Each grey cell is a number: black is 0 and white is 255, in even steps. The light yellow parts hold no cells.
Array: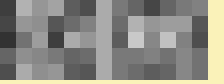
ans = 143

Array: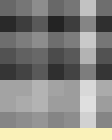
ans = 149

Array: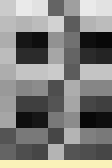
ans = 70

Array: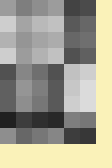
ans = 119

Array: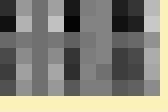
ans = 112
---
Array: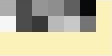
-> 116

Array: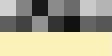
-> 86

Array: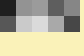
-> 71

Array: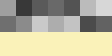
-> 98

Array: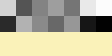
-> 2

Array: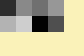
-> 79

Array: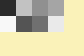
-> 234
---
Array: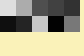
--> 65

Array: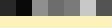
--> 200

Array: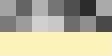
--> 43

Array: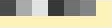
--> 112

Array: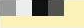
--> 17

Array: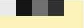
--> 111

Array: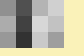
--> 180
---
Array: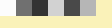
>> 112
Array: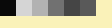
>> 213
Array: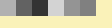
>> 98
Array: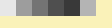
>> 157
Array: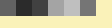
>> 43
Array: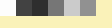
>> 66
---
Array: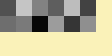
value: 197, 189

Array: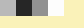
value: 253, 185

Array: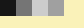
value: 204, 160

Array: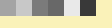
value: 233, 200

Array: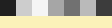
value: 245, 205

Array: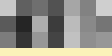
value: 207, 200

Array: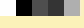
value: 254, 175

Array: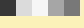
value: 246, 219

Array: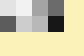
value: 242, 227
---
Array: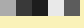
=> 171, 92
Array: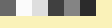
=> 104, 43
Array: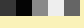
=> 54, 101
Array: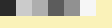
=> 42, 246
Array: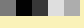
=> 121, 173
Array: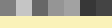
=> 127, 68
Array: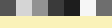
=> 84, 110
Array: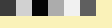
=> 59, 95
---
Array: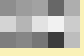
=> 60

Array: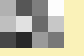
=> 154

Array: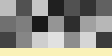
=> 213

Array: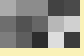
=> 221

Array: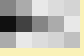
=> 212

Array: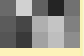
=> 189

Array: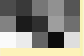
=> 11
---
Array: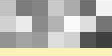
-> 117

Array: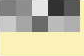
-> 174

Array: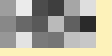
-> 42

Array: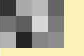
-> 122

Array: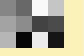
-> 75

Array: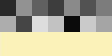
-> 165

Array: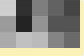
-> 84

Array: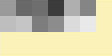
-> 233

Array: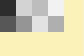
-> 175

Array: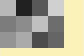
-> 109
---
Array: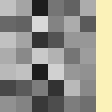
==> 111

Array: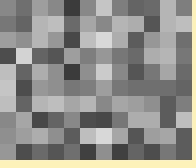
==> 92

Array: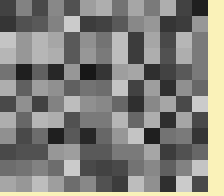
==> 73

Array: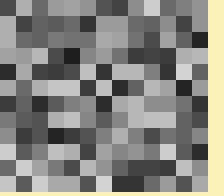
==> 169

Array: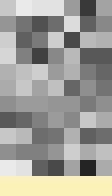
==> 171

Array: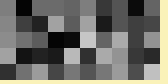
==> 192

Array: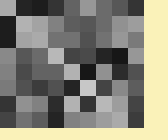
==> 60

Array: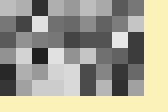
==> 161

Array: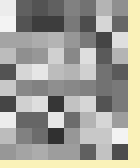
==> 77
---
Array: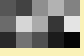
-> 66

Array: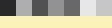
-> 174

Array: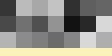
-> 187

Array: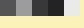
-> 156

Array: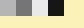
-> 117

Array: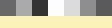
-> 170

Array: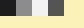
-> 140

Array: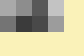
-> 141
